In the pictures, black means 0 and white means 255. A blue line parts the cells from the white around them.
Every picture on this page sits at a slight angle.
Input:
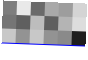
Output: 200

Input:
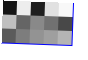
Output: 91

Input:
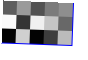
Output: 3

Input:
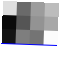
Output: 20

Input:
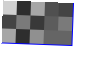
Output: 166

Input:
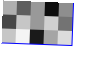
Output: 198

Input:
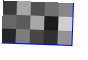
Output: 38

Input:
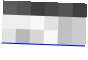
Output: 226
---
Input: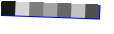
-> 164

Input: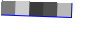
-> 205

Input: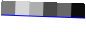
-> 174

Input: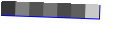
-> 116

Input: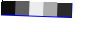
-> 95

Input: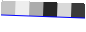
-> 172

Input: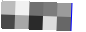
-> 167

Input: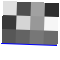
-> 87
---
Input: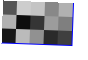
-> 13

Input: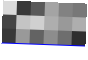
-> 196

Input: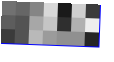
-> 83

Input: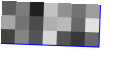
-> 115

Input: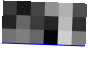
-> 103

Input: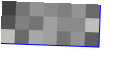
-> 127
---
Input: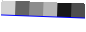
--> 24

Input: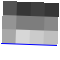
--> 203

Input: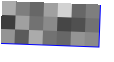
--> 148

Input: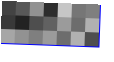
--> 177

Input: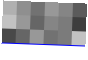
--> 123

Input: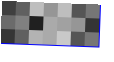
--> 85
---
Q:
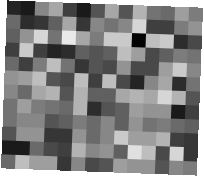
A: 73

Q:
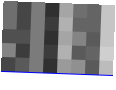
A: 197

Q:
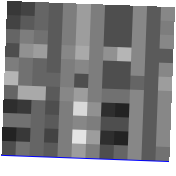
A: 135

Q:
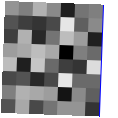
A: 31

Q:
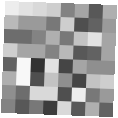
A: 165

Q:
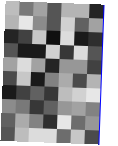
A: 46
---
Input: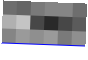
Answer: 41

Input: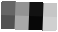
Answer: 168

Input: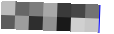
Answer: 25

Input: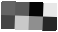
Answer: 201

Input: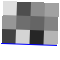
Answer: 110

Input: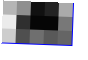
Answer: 6

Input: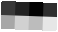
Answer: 209

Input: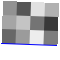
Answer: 196

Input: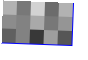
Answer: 169

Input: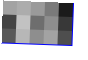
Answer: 110
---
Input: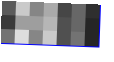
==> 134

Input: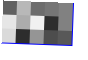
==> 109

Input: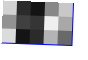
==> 20

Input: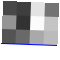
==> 227

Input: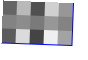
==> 80

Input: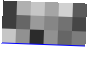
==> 198

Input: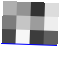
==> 51

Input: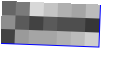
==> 216

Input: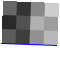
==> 136

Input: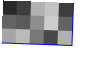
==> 177
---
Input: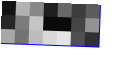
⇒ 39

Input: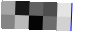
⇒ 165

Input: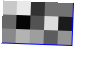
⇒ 103

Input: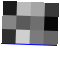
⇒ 133

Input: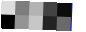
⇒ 220

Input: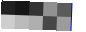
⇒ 33
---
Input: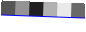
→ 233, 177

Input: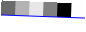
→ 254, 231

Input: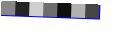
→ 207, 177

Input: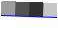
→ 198, 157

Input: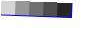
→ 213, 151

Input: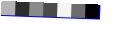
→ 244, 179

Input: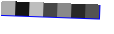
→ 190, 172

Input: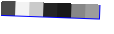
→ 243, 202

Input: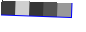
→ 208, 153

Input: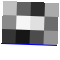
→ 246, 224
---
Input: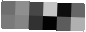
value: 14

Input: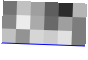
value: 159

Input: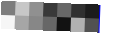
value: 48

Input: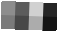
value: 209

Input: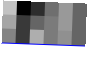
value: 153

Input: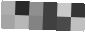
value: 201

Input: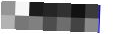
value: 17

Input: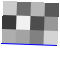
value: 77

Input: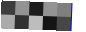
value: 147
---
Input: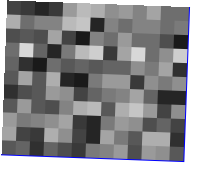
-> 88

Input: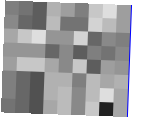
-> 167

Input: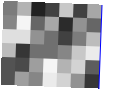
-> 54

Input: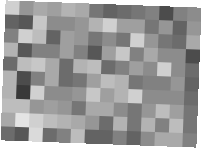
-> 129

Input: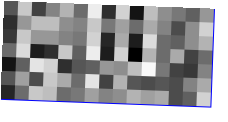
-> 210

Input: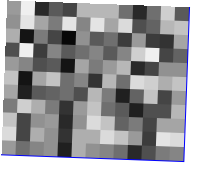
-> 133

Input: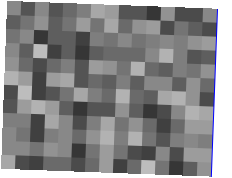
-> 146
